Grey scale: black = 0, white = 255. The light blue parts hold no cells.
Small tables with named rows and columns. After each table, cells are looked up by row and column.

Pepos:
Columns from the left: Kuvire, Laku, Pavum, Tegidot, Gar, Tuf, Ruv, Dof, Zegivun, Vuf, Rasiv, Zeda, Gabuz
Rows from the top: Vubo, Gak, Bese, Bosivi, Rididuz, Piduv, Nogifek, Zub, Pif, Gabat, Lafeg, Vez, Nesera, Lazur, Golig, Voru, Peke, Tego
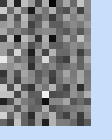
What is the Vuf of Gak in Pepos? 79
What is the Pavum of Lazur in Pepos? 71
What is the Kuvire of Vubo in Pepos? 60
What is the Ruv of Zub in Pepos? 69
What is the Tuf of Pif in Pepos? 119
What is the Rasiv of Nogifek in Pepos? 139
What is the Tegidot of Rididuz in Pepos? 110
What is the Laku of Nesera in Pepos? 79
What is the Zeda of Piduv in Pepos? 194
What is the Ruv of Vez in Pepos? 134
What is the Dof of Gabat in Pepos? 135
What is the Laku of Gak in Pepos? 108

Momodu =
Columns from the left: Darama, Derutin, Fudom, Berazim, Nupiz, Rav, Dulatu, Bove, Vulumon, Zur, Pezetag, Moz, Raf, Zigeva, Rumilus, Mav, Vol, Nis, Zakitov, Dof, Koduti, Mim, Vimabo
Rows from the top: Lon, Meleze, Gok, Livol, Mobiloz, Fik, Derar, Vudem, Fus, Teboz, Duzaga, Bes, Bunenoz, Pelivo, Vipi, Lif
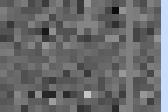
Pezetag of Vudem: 94
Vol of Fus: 114
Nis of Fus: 101
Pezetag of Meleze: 112
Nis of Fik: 77
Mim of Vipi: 64

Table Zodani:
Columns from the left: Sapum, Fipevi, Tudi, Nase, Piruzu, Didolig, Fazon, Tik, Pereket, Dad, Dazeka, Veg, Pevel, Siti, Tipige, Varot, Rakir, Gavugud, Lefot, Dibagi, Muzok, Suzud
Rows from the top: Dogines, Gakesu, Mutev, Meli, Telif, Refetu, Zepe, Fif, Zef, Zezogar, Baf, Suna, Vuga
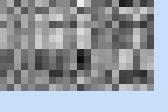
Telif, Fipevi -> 158
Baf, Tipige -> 132
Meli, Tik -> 84
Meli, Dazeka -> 72
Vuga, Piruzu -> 136
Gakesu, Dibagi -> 156
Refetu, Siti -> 100

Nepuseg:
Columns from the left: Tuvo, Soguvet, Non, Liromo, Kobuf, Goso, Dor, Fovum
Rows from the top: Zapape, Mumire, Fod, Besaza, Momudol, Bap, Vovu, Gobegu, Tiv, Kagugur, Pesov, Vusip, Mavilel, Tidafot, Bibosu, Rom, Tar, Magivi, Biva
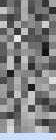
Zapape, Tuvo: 69
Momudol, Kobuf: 79
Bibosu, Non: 98
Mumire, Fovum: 46
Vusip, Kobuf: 180
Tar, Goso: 163

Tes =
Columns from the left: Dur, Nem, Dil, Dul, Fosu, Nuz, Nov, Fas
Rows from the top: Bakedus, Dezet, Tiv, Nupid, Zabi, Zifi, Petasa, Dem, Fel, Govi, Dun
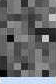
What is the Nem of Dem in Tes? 114
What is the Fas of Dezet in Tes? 97
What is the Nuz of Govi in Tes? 142
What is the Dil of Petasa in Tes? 75
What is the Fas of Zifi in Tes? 33
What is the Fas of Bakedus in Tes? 144
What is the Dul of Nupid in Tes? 104
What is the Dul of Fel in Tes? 80
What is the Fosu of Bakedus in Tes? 130
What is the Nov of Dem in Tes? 71
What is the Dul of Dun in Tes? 133
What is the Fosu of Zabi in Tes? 70
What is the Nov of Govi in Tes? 138
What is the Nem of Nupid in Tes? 140

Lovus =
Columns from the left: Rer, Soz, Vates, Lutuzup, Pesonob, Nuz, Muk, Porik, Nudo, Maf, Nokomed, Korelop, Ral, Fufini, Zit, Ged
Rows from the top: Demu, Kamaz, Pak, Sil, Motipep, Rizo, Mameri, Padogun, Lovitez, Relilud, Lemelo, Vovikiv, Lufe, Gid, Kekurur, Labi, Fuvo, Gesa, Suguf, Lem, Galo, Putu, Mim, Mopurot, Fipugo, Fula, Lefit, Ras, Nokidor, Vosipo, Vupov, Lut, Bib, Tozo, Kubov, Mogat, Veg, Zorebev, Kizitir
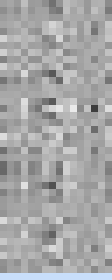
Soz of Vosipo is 164
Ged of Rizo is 197
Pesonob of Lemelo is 152
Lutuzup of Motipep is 182
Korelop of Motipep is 154
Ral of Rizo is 168
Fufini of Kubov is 159
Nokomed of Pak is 169
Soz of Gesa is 160
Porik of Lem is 168
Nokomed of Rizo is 172
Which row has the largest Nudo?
Labi

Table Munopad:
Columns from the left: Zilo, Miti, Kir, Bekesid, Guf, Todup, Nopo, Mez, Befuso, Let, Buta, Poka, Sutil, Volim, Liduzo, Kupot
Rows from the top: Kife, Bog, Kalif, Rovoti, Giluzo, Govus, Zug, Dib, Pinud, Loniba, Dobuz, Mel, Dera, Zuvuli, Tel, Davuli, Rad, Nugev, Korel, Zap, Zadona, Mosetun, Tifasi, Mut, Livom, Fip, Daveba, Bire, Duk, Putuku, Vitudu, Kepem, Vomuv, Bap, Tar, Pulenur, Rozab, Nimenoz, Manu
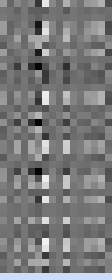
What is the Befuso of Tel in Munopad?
109
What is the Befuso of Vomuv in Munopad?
112
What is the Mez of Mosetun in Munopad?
123
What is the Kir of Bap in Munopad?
93
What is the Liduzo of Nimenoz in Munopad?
135
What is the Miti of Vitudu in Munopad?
113
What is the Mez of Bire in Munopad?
115
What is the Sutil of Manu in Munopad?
96

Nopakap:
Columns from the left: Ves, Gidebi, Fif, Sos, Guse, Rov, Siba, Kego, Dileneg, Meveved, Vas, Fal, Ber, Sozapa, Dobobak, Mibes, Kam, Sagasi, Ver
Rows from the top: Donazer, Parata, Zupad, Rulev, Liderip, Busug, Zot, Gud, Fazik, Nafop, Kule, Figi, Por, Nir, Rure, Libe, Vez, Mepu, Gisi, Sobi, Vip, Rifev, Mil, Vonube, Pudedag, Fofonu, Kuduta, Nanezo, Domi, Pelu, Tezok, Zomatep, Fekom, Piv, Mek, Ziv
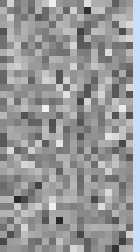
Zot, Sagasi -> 119
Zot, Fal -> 90
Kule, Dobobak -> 158
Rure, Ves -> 115
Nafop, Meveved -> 154
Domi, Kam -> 154
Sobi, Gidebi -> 168
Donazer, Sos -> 143
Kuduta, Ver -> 143
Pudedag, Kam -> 152
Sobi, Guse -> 127
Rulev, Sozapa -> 121
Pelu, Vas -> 127
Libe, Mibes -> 167
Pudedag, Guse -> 173
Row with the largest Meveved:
Nir

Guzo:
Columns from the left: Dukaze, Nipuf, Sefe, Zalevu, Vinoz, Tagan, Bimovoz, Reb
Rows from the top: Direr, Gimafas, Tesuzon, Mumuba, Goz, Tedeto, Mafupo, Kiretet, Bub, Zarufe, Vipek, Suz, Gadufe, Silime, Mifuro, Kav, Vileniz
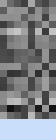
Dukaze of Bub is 77
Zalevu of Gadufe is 133
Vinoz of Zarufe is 138
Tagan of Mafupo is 130
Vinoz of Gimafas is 78
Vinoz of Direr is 168
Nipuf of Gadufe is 91
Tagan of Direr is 87
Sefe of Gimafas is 145
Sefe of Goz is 197

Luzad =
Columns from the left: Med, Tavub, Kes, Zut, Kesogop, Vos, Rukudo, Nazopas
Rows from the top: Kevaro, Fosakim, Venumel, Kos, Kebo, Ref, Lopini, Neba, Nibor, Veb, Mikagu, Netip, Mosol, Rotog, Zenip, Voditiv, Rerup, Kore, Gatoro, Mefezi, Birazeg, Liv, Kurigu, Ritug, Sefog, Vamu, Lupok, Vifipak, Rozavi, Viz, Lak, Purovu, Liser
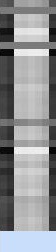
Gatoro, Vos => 187
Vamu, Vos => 191
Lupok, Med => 67
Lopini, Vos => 123
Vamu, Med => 62
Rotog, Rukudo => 173
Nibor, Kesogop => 189

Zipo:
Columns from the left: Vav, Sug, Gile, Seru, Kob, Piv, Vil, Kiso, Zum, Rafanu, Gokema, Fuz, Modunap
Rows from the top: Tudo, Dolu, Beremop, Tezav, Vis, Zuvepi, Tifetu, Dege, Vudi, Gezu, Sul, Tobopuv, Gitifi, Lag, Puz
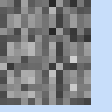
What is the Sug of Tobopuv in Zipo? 170
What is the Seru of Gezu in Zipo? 98
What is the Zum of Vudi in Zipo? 77
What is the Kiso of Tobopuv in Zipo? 165
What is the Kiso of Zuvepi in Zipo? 117
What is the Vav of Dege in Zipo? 74
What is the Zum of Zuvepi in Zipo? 106
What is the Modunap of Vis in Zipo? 74
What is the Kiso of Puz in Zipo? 151
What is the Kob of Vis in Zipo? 96

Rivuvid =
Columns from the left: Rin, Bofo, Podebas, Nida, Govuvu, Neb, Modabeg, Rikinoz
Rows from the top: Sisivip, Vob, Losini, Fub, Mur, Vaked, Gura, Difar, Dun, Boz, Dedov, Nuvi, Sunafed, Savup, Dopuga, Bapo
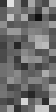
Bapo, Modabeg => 201
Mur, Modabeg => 112
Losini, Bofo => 193
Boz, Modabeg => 85
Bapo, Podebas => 49
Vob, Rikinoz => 100
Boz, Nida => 48
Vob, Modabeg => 155
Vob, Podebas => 131
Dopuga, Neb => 132
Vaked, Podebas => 104
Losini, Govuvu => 58
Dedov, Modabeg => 171
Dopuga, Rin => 77
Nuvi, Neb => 133
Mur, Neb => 127
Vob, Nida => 103
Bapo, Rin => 106
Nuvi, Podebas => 127
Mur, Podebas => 153
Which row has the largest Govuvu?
Sisivip

